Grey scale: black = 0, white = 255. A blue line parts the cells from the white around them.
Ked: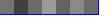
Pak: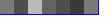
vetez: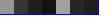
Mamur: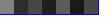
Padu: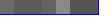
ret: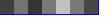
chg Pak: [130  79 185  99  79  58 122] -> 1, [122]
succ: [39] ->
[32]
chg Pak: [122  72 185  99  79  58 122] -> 2, [79]
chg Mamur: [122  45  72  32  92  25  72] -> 1, [130]
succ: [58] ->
[122]

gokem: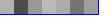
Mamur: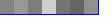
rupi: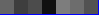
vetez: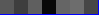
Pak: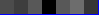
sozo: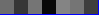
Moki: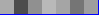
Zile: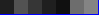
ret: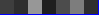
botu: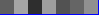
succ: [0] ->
[88]
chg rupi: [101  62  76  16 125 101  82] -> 6, [109]
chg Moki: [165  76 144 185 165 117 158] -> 1, [171]

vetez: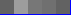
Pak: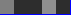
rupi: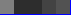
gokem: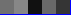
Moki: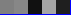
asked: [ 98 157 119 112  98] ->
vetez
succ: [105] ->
[53]
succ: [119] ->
[112]
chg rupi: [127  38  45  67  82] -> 2, [45]
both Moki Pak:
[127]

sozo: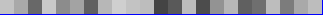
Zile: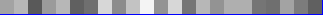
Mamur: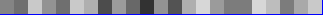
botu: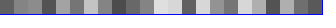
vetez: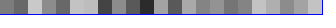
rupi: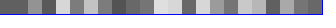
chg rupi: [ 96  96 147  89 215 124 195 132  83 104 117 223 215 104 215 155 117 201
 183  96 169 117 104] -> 8, [124]
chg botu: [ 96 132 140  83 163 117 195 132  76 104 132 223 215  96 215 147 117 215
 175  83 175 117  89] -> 22, [111]
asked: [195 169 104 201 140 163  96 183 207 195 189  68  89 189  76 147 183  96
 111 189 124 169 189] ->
sozo
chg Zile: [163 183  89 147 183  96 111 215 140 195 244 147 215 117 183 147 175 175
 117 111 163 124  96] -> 4, [155]
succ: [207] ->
[195]
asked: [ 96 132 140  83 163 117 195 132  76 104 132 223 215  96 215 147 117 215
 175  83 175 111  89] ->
botu

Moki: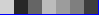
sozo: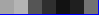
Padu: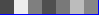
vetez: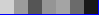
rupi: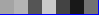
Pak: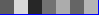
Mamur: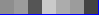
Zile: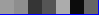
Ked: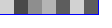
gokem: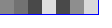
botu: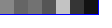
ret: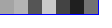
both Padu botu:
[135]
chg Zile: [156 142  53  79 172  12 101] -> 4, [85]
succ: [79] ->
[121]
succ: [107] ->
[24]
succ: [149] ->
[164]
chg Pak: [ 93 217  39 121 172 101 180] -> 4, [114]

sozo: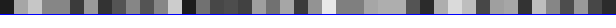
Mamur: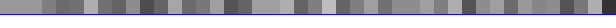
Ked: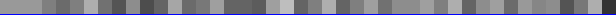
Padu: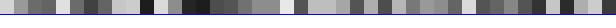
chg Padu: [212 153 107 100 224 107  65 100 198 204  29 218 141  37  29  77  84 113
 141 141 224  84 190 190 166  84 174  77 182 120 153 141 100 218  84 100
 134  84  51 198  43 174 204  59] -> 21, [232]
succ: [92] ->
[159]
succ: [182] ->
[120]
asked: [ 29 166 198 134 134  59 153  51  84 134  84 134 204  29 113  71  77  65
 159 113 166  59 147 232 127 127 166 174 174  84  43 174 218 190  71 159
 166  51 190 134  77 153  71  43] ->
sozo
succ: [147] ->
[232]
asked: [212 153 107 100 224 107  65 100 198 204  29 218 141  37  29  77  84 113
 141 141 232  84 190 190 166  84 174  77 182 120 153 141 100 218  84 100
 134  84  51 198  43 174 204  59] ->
Padu

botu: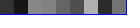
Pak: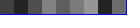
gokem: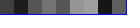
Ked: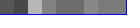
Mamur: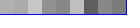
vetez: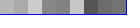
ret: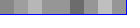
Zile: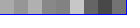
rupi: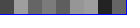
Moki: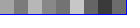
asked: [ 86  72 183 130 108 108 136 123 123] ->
Ked
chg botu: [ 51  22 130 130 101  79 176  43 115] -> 3, [136]
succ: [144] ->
[136]

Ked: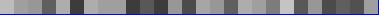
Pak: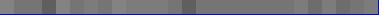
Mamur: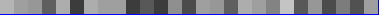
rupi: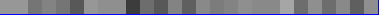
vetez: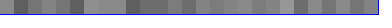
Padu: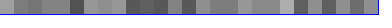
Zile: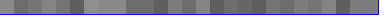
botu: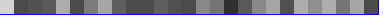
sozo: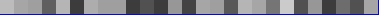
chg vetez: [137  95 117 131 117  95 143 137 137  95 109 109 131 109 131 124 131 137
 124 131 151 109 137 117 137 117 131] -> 13, [124]
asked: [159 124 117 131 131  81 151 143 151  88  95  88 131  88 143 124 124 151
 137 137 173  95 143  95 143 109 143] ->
Padu
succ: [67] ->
[166]
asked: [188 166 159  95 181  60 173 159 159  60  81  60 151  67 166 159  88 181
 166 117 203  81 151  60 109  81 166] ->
sozo
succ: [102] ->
[95]
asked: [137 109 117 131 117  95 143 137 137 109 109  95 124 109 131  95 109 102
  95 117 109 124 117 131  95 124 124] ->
Zile

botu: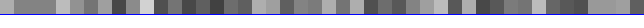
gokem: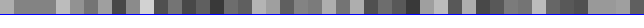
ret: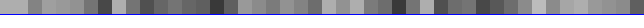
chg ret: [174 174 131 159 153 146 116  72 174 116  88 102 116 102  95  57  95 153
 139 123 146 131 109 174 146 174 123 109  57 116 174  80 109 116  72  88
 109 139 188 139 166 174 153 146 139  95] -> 11, [80]
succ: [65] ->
[109]
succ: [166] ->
[174]
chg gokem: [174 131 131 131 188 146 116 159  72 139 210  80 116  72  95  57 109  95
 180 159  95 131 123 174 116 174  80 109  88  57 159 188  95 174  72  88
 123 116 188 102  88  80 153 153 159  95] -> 33, [88]
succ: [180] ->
[159]

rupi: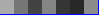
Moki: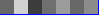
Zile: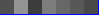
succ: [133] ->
[53]
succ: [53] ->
[40]
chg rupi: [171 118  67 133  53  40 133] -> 7, [140]
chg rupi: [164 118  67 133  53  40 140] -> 1, [171]

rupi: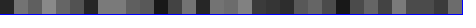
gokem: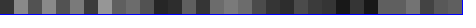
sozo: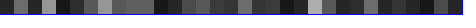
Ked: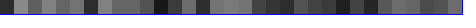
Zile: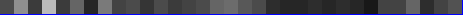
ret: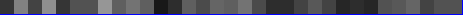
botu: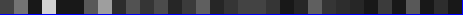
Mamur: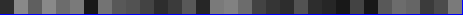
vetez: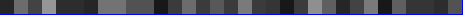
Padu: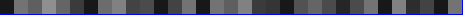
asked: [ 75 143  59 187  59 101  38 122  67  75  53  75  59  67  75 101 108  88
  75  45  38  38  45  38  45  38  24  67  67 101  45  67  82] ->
Zile
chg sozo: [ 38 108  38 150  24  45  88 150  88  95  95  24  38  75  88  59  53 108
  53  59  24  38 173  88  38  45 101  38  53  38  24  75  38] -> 27, [108]
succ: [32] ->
[67]

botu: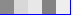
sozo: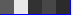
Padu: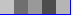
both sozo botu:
[232]
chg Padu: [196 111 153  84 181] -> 4, [77]
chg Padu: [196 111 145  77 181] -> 3, [153]
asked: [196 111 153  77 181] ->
Padu
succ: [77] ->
[181]
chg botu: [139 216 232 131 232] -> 5, [238]
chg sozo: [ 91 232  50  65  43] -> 4, [71]

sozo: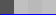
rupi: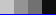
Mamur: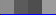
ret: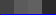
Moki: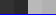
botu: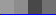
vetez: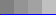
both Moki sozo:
[185]
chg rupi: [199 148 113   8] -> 4, [15]
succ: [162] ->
[192]
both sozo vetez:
[192]
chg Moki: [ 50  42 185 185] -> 4, [177]
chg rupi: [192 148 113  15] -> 1, [199]
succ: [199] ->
[148]

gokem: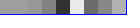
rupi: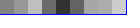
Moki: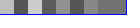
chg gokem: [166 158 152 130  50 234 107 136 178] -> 1, [158]
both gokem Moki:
[136]
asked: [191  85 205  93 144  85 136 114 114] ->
Moki
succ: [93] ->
[144]

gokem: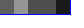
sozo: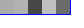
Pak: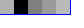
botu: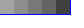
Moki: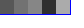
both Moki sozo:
[171]
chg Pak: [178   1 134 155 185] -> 3, [127]
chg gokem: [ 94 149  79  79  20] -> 5, [26]
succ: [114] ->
[134]
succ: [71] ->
[192]

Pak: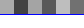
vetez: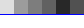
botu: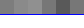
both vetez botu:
[125]
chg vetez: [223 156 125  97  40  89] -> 6, [81]
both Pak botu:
[89]
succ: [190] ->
[113]
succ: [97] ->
[40]
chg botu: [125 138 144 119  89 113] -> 6, [119]

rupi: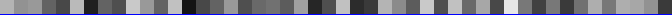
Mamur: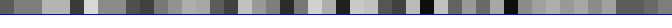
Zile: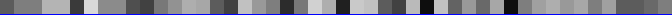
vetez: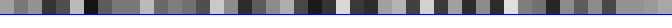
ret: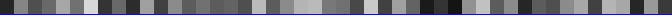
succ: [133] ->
[79]
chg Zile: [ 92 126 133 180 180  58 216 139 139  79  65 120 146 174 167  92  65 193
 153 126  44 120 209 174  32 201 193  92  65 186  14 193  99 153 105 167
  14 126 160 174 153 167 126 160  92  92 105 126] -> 3, [126]
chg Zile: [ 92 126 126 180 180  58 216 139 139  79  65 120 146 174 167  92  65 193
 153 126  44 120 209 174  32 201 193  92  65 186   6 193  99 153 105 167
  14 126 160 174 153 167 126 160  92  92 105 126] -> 31, [14]
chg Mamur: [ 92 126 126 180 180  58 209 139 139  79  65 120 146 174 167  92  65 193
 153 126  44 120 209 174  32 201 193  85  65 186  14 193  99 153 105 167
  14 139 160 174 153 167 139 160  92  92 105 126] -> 7, [216]
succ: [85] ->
[65]

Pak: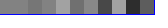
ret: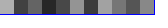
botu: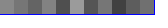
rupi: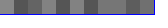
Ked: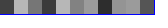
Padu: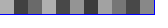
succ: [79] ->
[155]
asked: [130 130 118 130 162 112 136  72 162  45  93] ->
Pak
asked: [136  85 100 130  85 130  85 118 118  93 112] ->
rupi

